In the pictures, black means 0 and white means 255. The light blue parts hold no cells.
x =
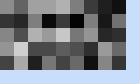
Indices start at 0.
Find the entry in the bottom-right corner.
53
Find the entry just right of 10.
59
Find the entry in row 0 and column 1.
99
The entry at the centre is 199
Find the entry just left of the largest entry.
148
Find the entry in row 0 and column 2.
161
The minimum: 4
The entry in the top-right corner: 16
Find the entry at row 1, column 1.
39
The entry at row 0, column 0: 140
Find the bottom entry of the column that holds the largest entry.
169
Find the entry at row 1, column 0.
53
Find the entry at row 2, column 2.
177

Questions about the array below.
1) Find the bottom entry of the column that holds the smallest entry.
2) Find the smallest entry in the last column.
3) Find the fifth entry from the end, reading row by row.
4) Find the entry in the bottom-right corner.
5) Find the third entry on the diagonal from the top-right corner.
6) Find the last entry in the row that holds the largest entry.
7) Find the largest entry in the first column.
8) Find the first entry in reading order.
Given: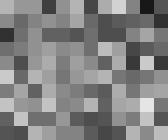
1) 138
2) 49
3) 71
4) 188
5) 131
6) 118
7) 202
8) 180

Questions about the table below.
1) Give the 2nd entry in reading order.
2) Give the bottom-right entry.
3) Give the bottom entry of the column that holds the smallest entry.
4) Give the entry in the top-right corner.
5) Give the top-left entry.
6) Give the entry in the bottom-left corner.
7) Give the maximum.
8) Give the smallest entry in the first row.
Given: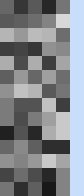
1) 54
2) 131
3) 24
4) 117
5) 103
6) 117
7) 215
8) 39

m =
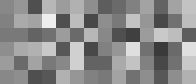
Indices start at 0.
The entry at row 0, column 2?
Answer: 79
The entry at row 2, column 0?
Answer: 121
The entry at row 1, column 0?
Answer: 129
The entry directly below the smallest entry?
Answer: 72
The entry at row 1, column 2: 163
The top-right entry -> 195
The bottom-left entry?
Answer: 136
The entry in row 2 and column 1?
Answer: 121
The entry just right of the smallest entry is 106
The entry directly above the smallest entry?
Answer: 201
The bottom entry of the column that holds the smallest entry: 87
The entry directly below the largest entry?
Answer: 113
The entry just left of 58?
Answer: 113
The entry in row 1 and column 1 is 170
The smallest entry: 58
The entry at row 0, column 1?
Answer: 150
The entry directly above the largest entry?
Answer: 183
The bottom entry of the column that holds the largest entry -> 87

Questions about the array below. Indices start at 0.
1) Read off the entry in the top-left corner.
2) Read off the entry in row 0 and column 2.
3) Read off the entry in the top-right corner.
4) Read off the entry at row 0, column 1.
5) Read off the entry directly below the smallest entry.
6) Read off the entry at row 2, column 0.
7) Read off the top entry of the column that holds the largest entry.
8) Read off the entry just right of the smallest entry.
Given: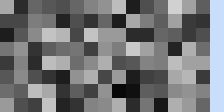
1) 168
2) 102
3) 94
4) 43
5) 175
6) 29
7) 209
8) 16

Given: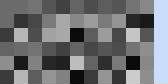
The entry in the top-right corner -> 136
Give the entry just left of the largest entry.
52
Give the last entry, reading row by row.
142
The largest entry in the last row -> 203
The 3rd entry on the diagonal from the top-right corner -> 71
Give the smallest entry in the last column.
25
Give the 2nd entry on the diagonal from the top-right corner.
39
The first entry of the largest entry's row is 59
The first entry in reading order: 107
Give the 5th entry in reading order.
65
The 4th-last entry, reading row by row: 148
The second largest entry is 197
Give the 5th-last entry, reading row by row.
59
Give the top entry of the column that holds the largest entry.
115

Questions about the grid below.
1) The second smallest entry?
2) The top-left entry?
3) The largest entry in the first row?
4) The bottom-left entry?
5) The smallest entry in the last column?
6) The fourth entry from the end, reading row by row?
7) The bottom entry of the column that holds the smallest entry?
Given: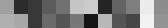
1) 36
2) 160
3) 235
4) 176
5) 141
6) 84
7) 21

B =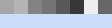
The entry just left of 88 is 116
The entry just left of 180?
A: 166
